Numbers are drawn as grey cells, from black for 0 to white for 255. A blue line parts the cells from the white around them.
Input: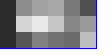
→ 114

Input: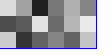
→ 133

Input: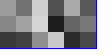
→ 201

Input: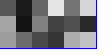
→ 53

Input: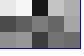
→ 61

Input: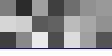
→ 220
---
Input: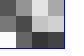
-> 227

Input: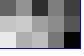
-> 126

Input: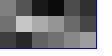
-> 76

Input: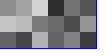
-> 114

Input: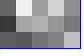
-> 210

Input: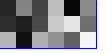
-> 7

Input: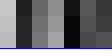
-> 88

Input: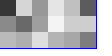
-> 192
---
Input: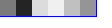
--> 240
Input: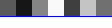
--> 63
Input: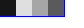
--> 223
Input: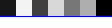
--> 119
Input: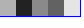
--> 138
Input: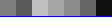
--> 140
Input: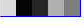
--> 37
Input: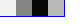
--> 132
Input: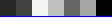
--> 102
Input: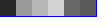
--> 210
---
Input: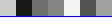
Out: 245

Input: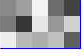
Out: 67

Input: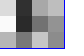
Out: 250

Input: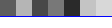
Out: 42

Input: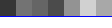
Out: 147

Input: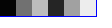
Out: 161

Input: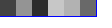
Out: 178

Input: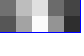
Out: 68

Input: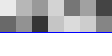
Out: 118
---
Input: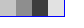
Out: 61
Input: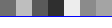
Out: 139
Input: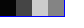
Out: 204
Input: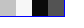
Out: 10
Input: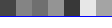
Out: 231
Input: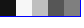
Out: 86
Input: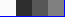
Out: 87
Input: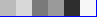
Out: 46
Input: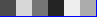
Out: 238
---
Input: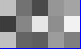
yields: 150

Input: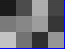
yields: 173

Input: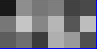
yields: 66

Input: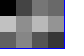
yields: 118

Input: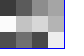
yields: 141

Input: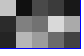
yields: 59

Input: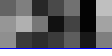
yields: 3
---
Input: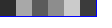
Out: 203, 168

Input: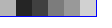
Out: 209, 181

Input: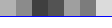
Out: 219, 178

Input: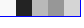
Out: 249, 213

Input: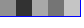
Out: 197, 168

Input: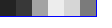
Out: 237, 214

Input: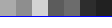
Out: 211, 170

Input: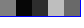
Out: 190, 127

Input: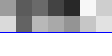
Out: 247, 226
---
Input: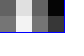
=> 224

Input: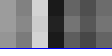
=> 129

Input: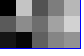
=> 196

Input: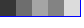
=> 110

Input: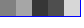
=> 166

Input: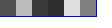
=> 189

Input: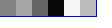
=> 165

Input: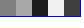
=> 167

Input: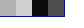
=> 208

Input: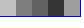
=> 126
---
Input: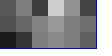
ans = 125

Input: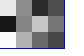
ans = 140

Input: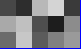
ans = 45

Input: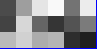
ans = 158

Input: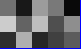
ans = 24

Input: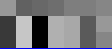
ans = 97

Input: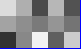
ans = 175

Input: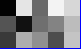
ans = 229

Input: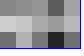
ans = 142
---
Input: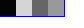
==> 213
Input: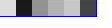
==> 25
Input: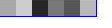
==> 205
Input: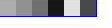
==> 145
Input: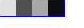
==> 80
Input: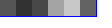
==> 50
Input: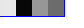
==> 7
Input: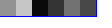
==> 198
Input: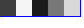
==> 245
